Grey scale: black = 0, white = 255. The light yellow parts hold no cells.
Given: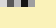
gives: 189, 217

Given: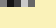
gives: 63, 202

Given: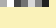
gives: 115, 255

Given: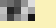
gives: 67, 221

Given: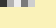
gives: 237, 237

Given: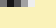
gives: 80, 238

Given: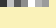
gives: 141, 255
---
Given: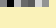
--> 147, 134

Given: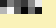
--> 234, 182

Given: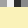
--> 137, 161

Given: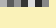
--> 135, 179

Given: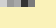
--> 123, 209

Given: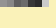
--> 202, 147

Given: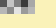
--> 167, 183

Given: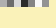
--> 147, 175

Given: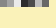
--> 103, 134

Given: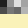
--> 164, 76
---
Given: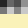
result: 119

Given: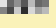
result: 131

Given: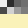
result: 73

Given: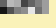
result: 21

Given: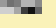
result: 207

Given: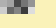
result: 205

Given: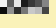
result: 11
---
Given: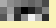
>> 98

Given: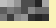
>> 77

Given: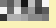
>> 191

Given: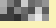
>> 106

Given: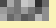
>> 184

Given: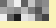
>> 197

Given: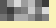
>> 186
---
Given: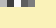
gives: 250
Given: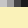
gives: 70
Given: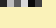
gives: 92
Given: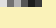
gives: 179
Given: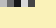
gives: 23
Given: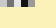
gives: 229
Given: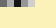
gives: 22
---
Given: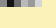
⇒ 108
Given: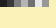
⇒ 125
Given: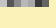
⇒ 139
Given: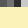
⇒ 47
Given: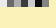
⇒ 174
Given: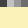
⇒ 150
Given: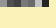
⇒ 65
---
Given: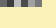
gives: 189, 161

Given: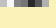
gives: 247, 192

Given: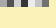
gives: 236, 210

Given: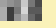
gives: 213, 200

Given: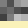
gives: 193, 178

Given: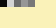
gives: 212, 150
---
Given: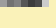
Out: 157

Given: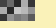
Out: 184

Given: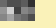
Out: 163

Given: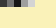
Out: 158

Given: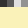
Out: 146

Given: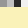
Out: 193

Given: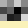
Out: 201
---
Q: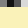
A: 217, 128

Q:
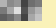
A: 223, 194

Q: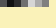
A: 213, 170

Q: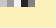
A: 243, 199

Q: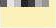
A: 228, 191

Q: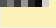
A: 209, 150

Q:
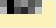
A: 197, 185

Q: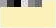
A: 221, 162

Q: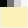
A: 246, 215

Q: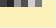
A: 208, 151
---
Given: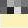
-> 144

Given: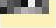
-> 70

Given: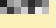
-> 178

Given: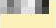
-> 171

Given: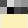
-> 163

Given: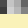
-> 171

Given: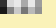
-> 232

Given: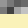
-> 92

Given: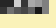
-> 207

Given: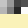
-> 66
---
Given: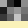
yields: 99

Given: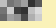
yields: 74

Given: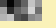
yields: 70

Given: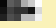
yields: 187

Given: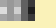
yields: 165

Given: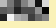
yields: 62

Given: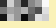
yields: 92

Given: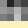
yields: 110
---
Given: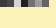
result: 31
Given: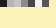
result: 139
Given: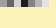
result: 29
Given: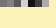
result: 210
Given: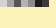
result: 179
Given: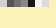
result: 136
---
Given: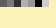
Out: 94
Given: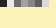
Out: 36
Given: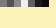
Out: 123
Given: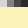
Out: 214
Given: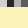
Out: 208
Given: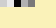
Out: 207
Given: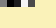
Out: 127
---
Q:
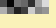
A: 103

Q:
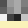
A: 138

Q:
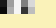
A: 174

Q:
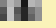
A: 194

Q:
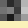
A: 127

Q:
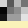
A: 116

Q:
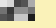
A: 56

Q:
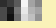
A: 30

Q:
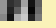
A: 35

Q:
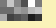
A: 108
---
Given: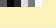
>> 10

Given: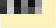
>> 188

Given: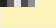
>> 103

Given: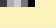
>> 173

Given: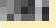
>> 142

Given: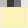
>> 60

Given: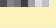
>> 132
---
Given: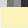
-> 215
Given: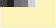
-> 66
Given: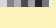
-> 214
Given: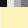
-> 22
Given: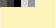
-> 97
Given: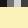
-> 23
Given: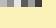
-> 187
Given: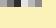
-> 171
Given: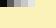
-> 10
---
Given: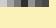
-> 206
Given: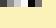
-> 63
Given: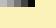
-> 189
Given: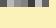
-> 88
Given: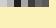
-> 207
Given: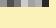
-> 148
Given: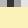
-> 184
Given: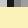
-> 200
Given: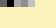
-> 100
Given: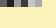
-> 99
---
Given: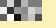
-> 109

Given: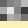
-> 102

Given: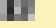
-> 167

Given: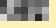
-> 62

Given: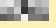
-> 217

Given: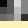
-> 9
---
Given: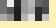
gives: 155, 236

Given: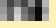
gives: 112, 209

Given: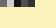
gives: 22, 207

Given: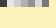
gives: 176, 230

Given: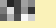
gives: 66, 247

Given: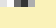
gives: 108, 252

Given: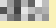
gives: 229, 242

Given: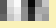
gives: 143, 250
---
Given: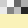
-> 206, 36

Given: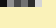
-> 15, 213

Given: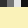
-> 47, 19

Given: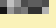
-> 106, 178

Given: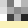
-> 211, 37

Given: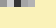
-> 151, 179
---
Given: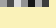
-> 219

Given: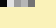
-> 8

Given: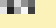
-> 231

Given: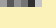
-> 88

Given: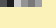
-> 30

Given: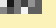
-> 79
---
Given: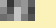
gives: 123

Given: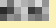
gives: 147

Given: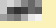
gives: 134

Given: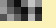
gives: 157

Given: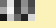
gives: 200

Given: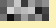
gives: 18

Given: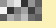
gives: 175

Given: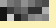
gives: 203
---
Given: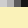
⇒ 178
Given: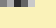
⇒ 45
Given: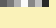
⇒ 135
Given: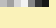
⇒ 133
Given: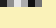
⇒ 172
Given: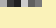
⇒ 205
